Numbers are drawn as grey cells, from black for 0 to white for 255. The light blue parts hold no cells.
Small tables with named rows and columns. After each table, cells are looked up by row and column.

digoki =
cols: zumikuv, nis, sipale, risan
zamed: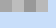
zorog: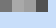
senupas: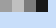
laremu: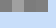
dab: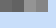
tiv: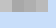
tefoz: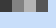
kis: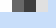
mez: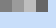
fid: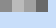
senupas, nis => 192
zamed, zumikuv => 166
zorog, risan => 81
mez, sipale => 189
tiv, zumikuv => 194
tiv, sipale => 175
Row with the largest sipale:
mez

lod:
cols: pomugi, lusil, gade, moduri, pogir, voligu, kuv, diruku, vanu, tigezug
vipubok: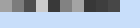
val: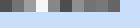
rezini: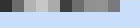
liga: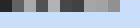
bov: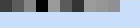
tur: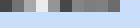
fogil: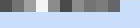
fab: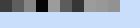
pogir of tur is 149
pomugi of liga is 38
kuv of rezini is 110
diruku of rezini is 145
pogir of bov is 155
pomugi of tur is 69
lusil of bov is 92
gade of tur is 168
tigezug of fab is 146
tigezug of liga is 145
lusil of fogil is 115
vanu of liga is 163
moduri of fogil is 244
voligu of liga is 71
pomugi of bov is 62
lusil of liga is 98
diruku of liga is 166
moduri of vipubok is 203

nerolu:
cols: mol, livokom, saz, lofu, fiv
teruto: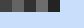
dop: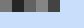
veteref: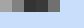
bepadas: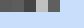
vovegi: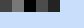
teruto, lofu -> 109
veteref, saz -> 52
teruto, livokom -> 100
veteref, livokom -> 129
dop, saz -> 98
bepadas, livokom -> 93
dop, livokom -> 38
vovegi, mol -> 67
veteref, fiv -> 112
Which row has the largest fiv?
veteref

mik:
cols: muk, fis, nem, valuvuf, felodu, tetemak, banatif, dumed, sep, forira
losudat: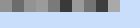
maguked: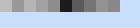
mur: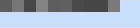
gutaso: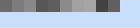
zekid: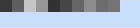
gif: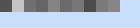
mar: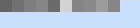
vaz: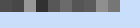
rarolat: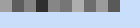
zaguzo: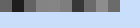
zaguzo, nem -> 99
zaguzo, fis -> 30
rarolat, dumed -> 109
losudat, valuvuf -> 155
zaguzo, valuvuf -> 132
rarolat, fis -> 93
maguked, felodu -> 141
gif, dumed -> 75
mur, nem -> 71
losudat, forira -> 169
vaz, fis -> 71
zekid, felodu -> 50
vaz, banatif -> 85
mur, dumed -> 70
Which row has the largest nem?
zekid

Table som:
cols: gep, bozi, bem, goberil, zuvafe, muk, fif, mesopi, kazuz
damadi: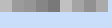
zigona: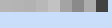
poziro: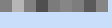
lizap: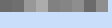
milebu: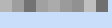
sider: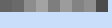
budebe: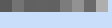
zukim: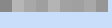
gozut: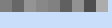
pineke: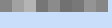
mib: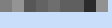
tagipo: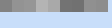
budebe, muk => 124
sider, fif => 131
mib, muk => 95
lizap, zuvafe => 129
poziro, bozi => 182
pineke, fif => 120
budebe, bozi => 115
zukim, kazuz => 150
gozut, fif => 146
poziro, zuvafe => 123
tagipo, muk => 115
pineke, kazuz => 134
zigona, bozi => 180
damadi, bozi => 155
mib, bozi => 148
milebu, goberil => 161
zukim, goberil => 159

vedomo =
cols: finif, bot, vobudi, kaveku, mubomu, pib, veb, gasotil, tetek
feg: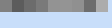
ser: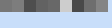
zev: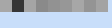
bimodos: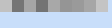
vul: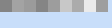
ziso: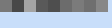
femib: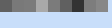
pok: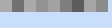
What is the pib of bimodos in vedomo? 149
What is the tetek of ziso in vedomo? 135
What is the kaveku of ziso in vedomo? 89
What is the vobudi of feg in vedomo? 108
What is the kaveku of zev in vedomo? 138
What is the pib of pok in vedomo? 127
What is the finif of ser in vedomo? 118
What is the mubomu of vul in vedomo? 157
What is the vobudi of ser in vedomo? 78
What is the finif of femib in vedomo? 96
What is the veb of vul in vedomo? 171
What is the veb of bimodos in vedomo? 154
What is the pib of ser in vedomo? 205
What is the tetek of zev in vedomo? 163
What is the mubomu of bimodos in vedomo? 168
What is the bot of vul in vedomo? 163
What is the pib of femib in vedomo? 96
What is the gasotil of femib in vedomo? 125

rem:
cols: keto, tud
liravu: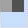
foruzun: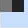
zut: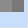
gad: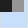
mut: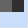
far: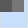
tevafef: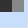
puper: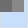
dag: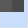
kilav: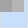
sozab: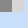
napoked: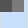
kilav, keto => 163
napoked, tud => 122
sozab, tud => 214
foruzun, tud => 35
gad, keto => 31
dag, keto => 88
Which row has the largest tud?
sozab

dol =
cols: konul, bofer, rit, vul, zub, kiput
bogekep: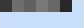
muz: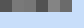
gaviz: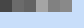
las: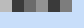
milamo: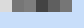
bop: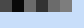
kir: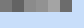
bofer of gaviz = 107
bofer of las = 59
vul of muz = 82
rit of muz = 118
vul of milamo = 67
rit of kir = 139
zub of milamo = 95

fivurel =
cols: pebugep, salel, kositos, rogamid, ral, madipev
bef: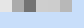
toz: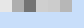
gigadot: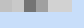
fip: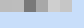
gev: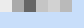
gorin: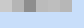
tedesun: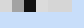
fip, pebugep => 188
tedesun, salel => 163
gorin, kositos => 142
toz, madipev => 183
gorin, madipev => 183
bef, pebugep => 230
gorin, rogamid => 187
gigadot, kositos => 116
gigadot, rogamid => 160
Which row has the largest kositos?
gorin

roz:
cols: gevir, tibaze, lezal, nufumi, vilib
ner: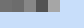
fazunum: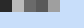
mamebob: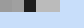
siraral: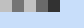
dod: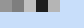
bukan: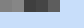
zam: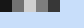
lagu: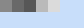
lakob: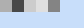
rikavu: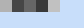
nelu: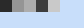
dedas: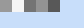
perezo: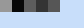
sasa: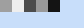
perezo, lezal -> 93
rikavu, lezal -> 102
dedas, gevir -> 153
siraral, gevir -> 192
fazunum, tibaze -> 186
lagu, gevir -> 136
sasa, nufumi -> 153
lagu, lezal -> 87
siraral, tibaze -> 117
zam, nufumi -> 126
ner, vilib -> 166
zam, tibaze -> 114
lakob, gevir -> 175
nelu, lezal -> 173
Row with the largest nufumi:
lakob

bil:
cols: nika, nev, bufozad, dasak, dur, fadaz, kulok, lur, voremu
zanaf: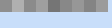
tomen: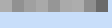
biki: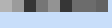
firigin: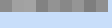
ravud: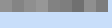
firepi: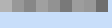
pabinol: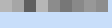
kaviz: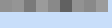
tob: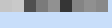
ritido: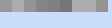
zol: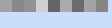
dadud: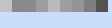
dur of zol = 101
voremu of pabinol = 141
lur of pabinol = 152
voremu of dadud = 82
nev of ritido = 172
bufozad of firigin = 163
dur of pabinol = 140
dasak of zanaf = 159
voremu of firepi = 110
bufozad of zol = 146
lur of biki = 108
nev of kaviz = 149
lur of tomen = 142
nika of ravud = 145
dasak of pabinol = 182
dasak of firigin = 130
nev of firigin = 161
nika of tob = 197
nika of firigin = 139
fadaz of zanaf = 136

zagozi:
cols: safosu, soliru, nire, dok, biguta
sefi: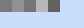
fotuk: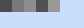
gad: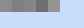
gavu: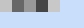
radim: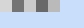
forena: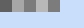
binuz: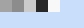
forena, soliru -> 167
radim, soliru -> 116
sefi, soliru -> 145
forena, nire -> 124
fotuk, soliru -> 121
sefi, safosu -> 122
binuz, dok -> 40
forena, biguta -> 124
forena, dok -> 184
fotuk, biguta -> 152

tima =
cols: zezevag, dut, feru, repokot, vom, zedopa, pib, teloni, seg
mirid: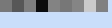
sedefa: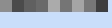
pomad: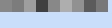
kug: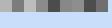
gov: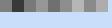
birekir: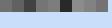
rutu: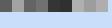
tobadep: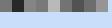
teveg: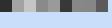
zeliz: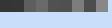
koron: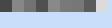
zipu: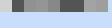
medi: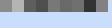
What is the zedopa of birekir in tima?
41
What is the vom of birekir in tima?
125
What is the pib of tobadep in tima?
82
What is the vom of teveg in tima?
154
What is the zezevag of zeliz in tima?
53
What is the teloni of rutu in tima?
157
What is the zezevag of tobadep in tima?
118
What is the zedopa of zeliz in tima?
80
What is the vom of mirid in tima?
131
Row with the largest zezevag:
zipu

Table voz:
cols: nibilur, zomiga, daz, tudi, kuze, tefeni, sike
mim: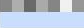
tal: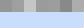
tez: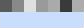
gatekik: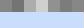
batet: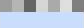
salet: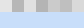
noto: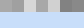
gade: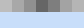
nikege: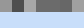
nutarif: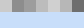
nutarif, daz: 157
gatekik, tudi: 207
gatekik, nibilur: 134
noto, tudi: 168
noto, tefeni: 130
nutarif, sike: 110
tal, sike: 173
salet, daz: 224
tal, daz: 197
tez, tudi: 154
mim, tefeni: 240
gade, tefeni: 163
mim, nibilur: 135
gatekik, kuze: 145
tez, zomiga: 137
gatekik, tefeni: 124
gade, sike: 181
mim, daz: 105
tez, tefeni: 58

